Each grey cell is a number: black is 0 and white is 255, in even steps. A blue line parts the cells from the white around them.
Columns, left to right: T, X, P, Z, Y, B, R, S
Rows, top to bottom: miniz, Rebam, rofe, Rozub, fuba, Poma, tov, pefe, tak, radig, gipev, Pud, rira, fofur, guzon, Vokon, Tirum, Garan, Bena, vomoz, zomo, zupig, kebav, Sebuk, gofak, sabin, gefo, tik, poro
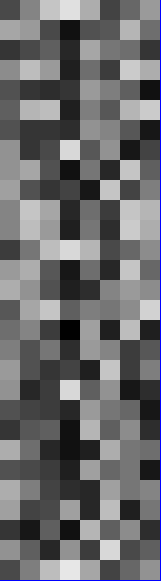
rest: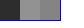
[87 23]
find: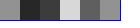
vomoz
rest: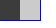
[173]
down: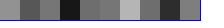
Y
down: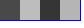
X

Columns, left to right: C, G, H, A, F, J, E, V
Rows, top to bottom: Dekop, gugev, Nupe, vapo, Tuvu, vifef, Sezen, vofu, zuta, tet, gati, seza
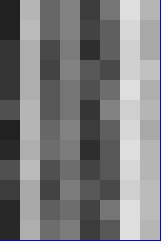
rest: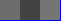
[222 187]
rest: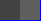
[215 168]
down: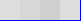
E

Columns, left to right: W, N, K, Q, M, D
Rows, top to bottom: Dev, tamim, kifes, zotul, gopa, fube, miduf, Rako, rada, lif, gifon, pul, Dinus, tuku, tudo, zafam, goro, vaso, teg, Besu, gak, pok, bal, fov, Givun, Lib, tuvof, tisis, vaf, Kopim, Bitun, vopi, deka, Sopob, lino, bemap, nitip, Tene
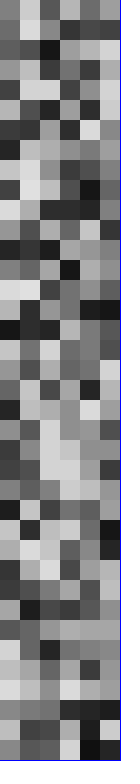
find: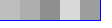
gak
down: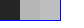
D
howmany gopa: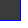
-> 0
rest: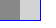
[197 143 143]
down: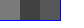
N

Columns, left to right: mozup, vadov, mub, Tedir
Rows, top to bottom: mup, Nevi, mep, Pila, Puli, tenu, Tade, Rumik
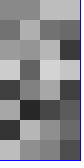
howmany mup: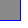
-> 2
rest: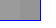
[182  58]

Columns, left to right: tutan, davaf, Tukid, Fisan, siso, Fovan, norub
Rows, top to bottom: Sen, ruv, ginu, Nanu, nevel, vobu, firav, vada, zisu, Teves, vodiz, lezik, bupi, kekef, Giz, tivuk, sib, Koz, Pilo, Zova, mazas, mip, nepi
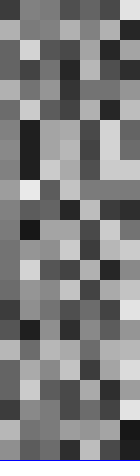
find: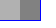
ruv
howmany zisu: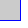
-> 3
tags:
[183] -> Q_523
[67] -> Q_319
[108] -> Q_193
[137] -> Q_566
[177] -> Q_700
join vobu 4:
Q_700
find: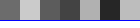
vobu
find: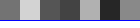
kekef
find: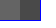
Sen
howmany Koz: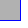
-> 1

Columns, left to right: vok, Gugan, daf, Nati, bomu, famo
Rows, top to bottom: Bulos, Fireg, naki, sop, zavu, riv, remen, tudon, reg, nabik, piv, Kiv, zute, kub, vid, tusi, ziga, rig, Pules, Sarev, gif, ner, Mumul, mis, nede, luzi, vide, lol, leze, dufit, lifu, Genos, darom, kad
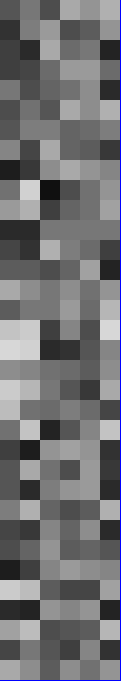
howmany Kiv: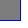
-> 0
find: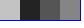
ner
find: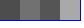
riv
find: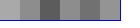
kad
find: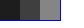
leze
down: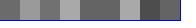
Nati

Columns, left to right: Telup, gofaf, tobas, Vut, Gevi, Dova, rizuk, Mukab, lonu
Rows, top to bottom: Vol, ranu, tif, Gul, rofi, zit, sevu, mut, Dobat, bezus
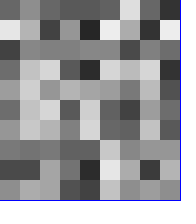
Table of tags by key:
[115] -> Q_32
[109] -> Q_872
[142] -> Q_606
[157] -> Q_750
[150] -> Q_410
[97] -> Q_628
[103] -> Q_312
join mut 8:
Q_410
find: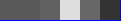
Vol
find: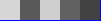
zit
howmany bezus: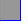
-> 0
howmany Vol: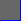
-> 3
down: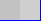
gofaf
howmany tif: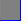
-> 3

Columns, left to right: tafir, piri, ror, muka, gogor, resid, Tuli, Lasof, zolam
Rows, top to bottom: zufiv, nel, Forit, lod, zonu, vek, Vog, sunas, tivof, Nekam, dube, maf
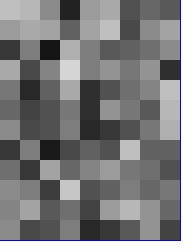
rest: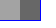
[132 155 119 111  81]
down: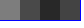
piri
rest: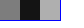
[125  89  97 111 139]
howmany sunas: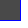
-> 1
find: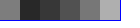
Vog
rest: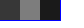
[ 73  97  81 191  97  97]

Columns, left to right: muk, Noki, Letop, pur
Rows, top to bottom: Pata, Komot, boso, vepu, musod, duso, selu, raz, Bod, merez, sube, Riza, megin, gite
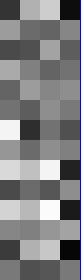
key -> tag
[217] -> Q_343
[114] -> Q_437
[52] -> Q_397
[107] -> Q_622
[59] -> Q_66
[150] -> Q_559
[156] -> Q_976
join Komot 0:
Q_976
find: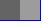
musod
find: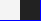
Bod
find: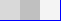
Bod

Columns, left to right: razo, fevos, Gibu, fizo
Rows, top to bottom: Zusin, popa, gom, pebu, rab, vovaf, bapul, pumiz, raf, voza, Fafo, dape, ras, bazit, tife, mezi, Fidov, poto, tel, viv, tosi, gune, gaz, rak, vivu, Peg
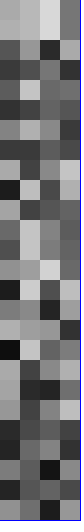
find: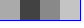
raf
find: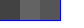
vovaf
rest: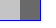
[111]

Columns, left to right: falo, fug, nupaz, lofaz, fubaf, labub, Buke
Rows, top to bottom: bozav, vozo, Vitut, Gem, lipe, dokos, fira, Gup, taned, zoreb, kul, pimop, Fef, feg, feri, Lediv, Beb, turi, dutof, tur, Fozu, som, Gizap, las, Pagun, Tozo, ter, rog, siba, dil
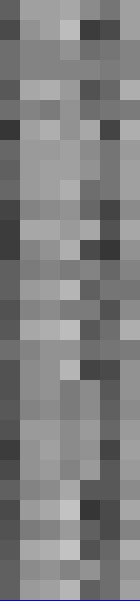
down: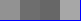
fubaf
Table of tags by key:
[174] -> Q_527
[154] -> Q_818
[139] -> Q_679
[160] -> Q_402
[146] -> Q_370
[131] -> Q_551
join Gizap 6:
Q_402

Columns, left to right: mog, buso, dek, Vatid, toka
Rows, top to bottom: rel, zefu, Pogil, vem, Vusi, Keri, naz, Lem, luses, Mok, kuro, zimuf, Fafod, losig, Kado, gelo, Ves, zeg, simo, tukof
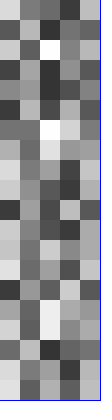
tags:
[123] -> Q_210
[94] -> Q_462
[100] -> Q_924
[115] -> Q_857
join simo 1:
Q_210
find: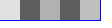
tukof

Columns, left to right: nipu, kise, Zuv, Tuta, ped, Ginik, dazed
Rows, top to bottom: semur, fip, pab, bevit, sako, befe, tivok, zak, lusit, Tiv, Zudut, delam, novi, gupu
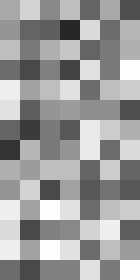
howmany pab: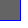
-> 1
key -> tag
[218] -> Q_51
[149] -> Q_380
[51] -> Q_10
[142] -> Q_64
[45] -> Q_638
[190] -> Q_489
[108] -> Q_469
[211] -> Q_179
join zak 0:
Q_10
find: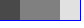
gupu
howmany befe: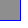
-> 2
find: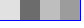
novi
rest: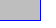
[100 204 100]
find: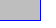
lusit

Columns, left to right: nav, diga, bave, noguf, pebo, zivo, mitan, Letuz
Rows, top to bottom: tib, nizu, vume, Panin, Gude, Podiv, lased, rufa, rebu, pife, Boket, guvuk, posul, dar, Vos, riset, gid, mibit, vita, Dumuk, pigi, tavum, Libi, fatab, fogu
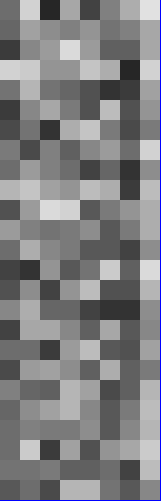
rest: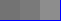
[ 88 122 173]
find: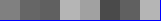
Dumuk
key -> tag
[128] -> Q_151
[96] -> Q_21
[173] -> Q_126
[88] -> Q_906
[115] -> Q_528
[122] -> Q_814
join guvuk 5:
Q_906

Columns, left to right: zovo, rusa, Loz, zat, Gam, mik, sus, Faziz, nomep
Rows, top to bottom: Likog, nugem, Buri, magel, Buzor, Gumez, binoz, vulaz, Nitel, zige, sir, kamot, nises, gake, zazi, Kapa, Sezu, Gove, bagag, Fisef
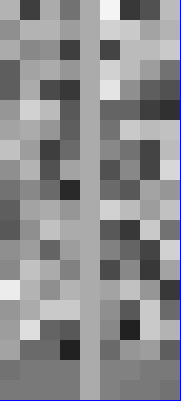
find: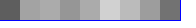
magel
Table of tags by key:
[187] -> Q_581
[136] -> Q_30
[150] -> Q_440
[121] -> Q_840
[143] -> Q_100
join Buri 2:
Q_100

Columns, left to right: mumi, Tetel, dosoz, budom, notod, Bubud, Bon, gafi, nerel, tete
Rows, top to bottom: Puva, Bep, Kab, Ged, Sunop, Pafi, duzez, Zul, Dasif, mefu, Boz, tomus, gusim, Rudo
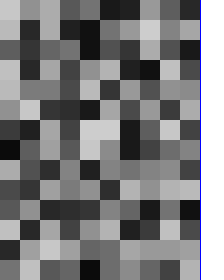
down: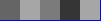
dosoz
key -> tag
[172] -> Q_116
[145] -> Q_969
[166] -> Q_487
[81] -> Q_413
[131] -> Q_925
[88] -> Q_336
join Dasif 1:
Q_413

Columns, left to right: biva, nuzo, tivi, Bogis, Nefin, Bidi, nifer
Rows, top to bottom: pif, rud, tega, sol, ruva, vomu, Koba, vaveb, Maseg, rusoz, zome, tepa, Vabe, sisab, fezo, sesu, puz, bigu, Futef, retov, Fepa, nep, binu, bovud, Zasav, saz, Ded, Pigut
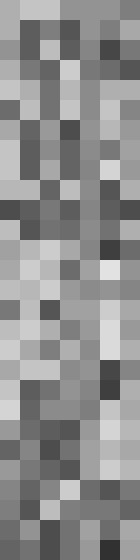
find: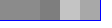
Fepa
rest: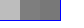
[120 100]
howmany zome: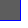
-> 3

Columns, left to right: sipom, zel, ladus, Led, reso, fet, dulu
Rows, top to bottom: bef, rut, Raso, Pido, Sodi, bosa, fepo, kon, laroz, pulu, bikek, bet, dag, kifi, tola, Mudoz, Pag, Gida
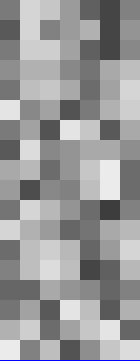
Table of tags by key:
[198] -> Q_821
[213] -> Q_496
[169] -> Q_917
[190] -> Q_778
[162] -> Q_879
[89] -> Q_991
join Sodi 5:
Q_879
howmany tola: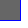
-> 3
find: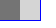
bikek
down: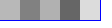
dulu
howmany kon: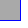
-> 2

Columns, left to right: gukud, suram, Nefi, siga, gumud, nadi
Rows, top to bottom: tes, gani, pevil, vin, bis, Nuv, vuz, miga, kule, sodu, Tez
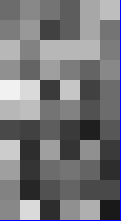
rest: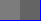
[136]
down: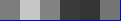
siga
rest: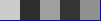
[58]
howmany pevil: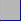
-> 4
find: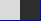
Tez
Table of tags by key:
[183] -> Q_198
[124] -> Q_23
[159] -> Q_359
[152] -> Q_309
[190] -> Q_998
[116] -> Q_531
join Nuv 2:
Q_531

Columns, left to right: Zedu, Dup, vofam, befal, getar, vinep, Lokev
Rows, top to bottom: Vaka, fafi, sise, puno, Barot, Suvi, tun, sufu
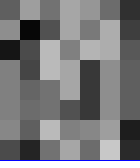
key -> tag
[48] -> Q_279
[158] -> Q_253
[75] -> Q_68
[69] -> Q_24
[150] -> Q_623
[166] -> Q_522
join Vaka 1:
Q_253
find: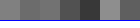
Suvi
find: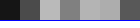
sise
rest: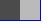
[128 180 173  88]

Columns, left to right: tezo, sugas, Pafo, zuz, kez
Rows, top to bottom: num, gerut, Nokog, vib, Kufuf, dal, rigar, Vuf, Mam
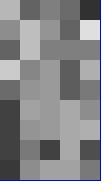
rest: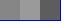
[175]
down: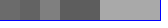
zuz
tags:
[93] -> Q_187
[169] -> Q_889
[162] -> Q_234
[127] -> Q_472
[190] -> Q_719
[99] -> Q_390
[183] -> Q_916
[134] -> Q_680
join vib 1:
Q_680
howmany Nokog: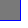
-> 0
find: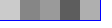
vib
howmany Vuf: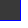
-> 0

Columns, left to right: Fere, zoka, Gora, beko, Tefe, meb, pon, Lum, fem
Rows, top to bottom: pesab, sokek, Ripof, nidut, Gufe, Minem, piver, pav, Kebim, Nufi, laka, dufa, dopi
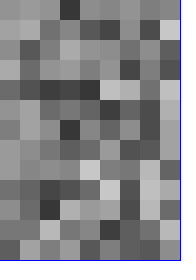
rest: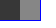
[100 141  76 162]
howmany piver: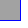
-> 2
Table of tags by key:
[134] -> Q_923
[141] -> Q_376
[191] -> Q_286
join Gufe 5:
Q_286
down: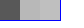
Lum

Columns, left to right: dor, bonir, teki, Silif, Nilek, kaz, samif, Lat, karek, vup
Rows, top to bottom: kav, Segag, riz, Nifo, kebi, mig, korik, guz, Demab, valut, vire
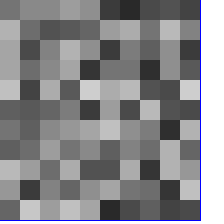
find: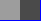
mig
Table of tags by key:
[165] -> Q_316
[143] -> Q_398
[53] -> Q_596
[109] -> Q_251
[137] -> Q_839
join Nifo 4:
Q_596
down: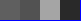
kaz
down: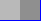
karek
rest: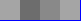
[ 53 116 116  47 143  89]

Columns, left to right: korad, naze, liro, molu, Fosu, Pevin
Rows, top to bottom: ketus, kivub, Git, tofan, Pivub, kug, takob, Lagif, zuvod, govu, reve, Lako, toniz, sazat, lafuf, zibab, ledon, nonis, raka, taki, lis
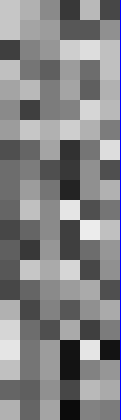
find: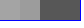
kivub
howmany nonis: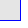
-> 2
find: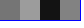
raka

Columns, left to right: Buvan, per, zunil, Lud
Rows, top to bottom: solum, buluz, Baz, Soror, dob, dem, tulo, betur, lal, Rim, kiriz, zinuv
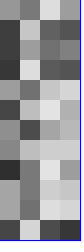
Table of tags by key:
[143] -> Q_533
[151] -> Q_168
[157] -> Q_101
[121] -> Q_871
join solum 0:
Q_168
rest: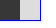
[91 84]

